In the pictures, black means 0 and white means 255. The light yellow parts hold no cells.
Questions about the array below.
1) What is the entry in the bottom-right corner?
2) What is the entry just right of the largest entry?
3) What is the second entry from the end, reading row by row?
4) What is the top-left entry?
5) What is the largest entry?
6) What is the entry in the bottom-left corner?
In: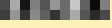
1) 73
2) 96
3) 42
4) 73
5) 199
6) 61

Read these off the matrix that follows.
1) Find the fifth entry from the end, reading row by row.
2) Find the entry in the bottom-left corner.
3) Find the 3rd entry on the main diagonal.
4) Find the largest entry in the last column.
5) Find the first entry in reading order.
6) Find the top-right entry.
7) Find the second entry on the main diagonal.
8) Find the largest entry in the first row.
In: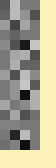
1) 120
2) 111
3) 165
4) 198
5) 89
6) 120
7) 187
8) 187

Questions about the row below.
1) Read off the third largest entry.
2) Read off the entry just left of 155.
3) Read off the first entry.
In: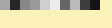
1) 186
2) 135
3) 167

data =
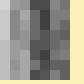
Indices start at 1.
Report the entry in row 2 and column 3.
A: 167
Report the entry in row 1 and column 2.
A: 156
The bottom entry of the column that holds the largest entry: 189
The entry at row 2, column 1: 201
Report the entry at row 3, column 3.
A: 156
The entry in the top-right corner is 117
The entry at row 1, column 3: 147
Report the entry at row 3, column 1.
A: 201
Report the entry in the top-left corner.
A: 212
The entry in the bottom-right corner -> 97

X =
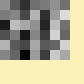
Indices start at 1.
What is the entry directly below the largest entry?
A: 112
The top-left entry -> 144
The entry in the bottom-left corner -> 133
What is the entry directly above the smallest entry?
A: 71
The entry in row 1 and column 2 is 90
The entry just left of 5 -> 101
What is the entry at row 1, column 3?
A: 48
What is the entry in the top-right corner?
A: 112
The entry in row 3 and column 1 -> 25
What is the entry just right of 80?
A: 123

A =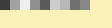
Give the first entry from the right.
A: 135
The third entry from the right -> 183
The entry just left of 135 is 113

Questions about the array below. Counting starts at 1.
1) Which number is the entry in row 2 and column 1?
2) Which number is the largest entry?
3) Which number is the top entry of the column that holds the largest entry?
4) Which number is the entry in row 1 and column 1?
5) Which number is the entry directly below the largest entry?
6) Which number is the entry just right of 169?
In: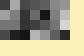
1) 160
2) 212
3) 148
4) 62
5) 41
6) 72

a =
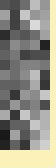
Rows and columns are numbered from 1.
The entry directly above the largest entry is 150
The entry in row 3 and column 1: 119
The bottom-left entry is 34
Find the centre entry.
139
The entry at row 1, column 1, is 85
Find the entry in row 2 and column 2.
65
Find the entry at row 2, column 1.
161
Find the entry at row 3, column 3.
119
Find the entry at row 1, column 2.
76
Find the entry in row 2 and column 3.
198
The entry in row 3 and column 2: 65
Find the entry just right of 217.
170
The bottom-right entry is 207
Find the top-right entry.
150
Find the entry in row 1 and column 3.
109
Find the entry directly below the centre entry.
109
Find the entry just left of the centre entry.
109

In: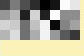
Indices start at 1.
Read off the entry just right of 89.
55
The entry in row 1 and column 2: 123
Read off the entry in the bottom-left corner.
181
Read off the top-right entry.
230
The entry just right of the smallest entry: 20
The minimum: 1
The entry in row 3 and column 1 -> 211
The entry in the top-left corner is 67
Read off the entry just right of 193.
242
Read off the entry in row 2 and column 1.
152

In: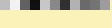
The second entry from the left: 242
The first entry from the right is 157
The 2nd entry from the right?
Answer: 116

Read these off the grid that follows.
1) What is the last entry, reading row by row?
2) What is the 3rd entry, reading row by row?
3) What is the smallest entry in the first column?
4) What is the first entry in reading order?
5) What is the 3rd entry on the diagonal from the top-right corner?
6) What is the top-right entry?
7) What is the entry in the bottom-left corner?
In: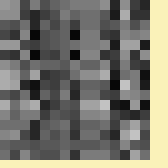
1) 111
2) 70
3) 61
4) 152
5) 123
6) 38
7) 111

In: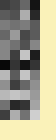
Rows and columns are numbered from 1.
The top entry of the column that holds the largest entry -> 20
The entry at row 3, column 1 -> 124
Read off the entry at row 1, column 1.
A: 62
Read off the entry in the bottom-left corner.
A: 62
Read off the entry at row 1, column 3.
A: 103
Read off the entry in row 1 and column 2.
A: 72
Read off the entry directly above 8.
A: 134
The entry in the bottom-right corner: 207
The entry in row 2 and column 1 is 91
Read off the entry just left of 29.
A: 196
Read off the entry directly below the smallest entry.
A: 184
